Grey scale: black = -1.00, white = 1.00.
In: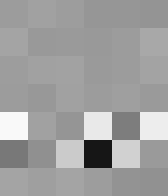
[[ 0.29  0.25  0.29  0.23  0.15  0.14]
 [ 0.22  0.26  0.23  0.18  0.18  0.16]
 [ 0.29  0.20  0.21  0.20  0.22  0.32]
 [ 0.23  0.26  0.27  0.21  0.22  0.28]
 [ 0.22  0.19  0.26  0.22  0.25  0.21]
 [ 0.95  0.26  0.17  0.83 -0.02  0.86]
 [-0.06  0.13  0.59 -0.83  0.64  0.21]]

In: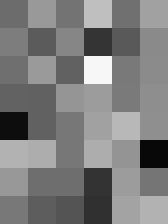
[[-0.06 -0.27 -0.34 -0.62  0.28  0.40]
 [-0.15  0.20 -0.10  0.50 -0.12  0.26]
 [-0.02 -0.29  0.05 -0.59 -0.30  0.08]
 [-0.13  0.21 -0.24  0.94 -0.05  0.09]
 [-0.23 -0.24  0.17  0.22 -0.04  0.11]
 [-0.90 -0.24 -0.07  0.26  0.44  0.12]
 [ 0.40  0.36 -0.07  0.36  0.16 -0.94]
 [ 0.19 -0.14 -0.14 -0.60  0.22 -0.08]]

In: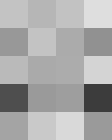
[[ 0.29  0.58  0.70  0.21]
 [ 0.53  0.43  0.52  0.74]
 [ 0.19  0.53  0.34  0.14]
 [ 0.46  0.33  0.35  0.66]
 [-0.39  0.21  0.24 -0.53]]

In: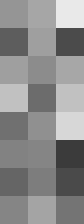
[[ 0.04  0.29 -0.09]
 [ 0.17  0.30  0.83]
 [-0.27  0.25 -0.41]
 [ 0.25  0.10  0.31]
 [ 0.51 -0.15  0.51]
 [-0.12  0.13  0.69]
 [ 0.02  0.04 -0.54]
 [-0.21 -0.02 -0.42]]

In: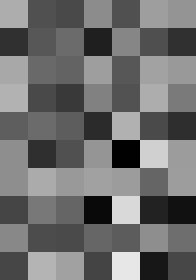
[[-0.45  0.41  0.26 -0.47  0.81 -0.82 -0.44]
 [ 0.36 -0.37 -0.43  0.10 -0.37  0.24  0.16]
 [-0.62 -0.32 -0.16 -0.76  0.05 -0.38 -0.62]
 [ 0.32 -0.18 -0.22  0.24 -0.32  0.27  0.20]
 [ 0.40 -0.43 -0.55  0.01 -0.36  0.36 -0.04]
 [-0.26 -0.16 -0.27 -0.66  0.39 -0.42 -0.64]
 [ 0.11 -0.63 -0.37  0.17 -0.99  0.63  0.22]
 [ 0.11  0.34  0.20  0.26  0.22 -0.21  0.23]
 [-0.46 -0.06 -0.21 -0.93  0.70 -0.73 -0.87]
 [ 0.07 -0.40 -0.42 -0.20 -0.28  0.11 -0.14]]

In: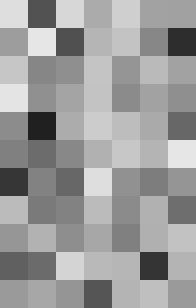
[[ 0.21  0.31  0.17 -0.33  0.41  0.50  0.21]
 [ 0.74 -0.36  0.69  0.34  0.62  0.27  0.26]
 [ 0.23  0.80 -0.37  0.42  0.53  0.06 -0.65]
 [ 0.55  0.05  0.12  0.54  0.17  0.46  0.27]
 [ 0.79  0.13  0.29  0.53  0.09  0.27  0.12]
 [ 0.10 -0.75  0.35  0.60  0.48  0.33 -0.19]
 [ 0.00 -0.15  0.07  0.39  0.56  0.41  0.80]
 [-0.58  0.02 -0.19  0.74  0.14 -0.02  0.17]
 [ 0.47 -0.04  0.02  0.47  0.09  0.39 -0.14]
 [ 0.18  0.40  0.11  0.31  0.00  0.38  0.52]
 [-0.25 -0.16  0.66  0.45  0.43 -0.59  0.41]]

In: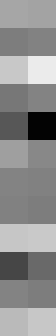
[[ 0.46  0.56]
 [ 0.30  0.28]
 [-0.02  0.02]
 [ 0.57  0.84]
 [-0.07  0.03]
 [-0.32 -0.98]
 [ 0.25  0.07]
 [ 0.03  0.01]
 [ 0.01 -0.02]
 [ 0.55  0.58]
 [-0.45 -0.18]
 [ 0.03 -0.02]]

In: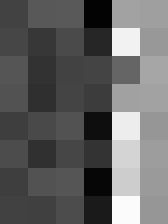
[[-0.49 -0.50 -0.40 -0.80  0.97  0.18]
 [-0.48 -0.31 -0.30 -0.98  0.27  0.25]
 [-0.45 -0.57 -0.42 -0.70  0.90  0.19]
 [-0.33 -0.61 -0.48 -0.47 -0.21  0.30]
 [-0.36 -0.63 -0.47 -0.53  0.26  0.27]
 [-0.51 -0.43 -0.36 -0.89  0.86  0.18]
 [-0.40 -0.62 -0.45 -0.60  0.66  0.23]
 [-0.51 -0.36 -0.33 -0.95  0.61  0.21]]

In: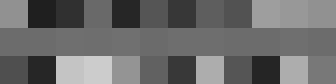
[[-0.38 -0.70  0.54  0.60  0.16 -0.24 -0.56  0.36 -0.33 -0.71  0.36 -0.06]
 [ 0.14 -0.76 -0.62 -0.18 -0.70 -0.33 -0.57 -0.26 -0.36  0.24  0.19  0.14]
 [-0.15 -0.15 -0.13 -0.14 -0.12 -0.16 -0.14 -0.14 -0.15 -0.15 -0.13 -0.15]]
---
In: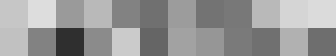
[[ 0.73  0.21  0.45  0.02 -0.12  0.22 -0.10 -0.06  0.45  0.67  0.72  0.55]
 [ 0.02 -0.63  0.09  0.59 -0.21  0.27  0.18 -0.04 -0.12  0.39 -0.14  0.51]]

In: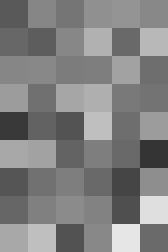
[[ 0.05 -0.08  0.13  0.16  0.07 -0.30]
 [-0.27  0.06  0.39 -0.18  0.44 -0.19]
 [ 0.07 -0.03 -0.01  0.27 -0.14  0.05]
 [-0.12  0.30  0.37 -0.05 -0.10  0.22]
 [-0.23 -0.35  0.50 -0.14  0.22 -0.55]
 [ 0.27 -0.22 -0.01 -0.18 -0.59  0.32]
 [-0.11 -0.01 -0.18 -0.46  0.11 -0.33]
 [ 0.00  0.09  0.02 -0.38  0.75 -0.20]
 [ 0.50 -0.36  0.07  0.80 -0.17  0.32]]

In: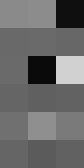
[[ 0.10 -0.88  0.08]
 [-0.17 -0.19 -0.18]
 [-0.92  0.64 -0.17]
 [-0.25 -0.23 -0.21]
 [ 0.12 -0.04 -0.12]
 [-0.29 -0.24 -0.21]]

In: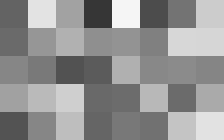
[[ 0.78  0.27 -0.58  0.92 -0.40 -0.10  0.60 -0.22]
 [ 0.18  0.39  0.12  0.15  0.00  0.69  0.68 -0.17]
 [-0.05 -0.36 -0.29  0.38  0.07  0.09  0.04  0.05]
 [ 0.46  0.62 -0.18 -0.15  0.44 -0.16  0.33  0.26]
 [ 0.05  0.49 -0.21 -0.06 -0.11  0.54  0.77 -0.35]]

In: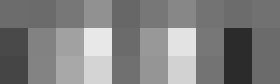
[[-0.16 -0.07  0.14 -0.19 -0.07  0.06 -0.10 -0.15 -0.11 -0.15]
 [ 0.02  0.26  0.82 -0.16  0.19  0.78 -0.07 -0.66 -0.16 -0.43]
 [ 0.03  0.32  0.66 -0.12  0.17  0.65 -0.10 -0.66 -0.16 -0.46]]

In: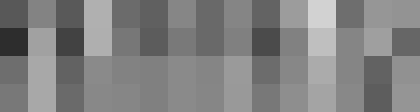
[[ 0.03 -0.30  0.38 -0.16 -0.25  0.05 -0.18  0.04 -0.22  0.22  0.65 -0.14
   0.18  0.15 -0.31]
 [ 0.26 -0.48  0.37 -0.07 -0.28 -0.05 -0.18  0.00 -0.41  0.01  0.50  0.04
   0.25 -0.20 -0.65]
 [ 0.32 -0.23  0.08  0.02  0.00  0.08  0.04  0.21 -0.15  0.06  0.34  0.04
  -0.23  0.14 -0.14]
 [ 0.32 -0.17  0.07  0.05  0.00  0.08  0.05  0.20 -0.06  0.11  0.29  0.07
  -0.27  0.17 -0.06]]

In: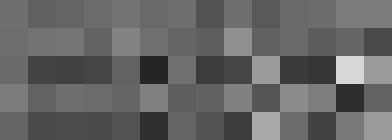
[[-0.25 -0.21 -0.16 -0.10 -0.18 -0.13 -0.36 -0.13 -0.30 -0.18 -0.15 -0.03
  -0.03 -0.13]
 [-0.10 -0.08 -0.23  0.03 -0.12 -0.20 -0.26  0.13 -0.24 -0.18 -0.28 -0.20
  -0.43 -0.14]
 [-0.47 -0.49 -0.46 -0.23 -0.71 -0.12 -0.53 -0.45  0.22 -0.54 -0.58  0.69
   0.21 -0.17]
 [-0.23 -0.14 -0.16 -0.21  0.00 -0.26 -0.24  0.01 -0.33  0.10 -0.02 -0.64
  -0.23 -0.03]
 [-0.42 -0.40 -0.41 -0.36 -0.62 -0.20 -0.34 -0.53  0.32 -0.16 -0.48 -0.05
   0.21 -0.20]]
